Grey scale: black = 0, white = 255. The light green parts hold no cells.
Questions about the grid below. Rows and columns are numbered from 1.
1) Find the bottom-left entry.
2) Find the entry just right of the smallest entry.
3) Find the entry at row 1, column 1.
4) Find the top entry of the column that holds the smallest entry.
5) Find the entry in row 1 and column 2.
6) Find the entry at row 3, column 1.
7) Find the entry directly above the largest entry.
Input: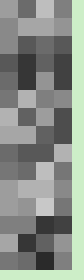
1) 118
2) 127
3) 157
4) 190
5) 107
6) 137
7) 178

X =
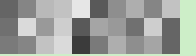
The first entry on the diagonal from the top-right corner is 194
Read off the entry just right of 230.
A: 89
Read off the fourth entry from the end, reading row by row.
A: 174
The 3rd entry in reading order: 185
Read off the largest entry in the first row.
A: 230
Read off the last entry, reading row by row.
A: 101
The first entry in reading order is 101
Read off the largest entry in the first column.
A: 122
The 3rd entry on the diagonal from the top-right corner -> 142

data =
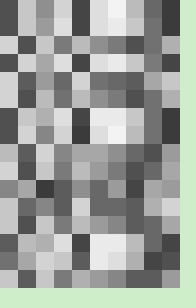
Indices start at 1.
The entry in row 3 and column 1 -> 211
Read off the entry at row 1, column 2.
199
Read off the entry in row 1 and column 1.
80
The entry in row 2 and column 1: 80
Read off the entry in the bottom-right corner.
155
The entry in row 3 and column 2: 80
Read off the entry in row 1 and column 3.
143
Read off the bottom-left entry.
199
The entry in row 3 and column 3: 199
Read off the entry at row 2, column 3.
155
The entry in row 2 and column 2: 199
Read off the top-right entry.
59

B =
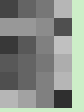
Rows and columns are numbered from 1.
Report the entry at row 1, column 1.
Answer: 68
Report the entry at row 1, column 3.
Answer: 119
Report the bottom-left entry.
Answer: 182
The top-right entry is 182
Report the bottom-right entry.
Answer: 47
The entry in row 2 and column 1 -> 152
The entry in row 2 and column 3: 140

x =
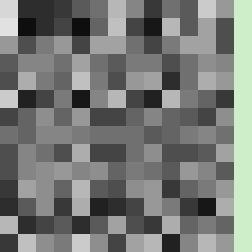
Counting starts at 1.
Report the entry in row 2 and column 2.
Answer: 14
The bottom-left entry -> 56
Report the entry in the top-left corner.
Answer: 215
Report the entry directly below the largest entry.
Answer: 152
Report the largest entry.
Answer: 225
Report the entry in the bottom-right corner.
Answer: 152
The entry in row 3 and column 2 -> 78
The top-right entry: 152
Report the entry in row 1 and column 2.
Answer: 45
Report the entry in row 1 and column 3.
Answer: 45
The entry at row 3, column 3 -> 122

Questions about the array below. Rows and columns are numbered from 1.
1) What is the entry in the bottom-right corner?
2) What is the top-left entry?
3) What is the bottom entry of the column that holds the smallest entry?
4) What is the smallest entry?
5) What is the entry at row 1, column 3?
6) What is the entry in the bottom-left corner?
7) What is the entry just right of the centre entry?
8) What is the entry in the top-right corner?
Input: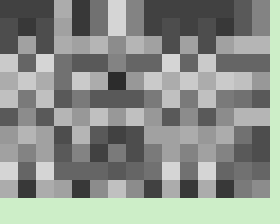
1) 140
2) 65
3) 192
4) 44
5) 65
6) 172
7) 122
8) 131

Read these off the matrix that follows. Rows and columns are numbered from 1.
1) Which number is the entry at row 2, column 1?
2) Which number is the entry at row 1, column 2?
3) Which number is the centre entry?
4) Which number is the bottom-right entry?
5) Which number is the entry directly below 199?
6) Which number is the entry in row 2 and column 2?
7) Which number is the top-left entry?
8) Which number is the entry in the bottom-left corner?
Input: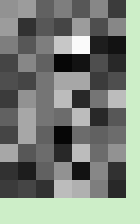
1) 156
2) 156
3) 188
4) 40
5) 6
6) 49
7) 146
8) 59
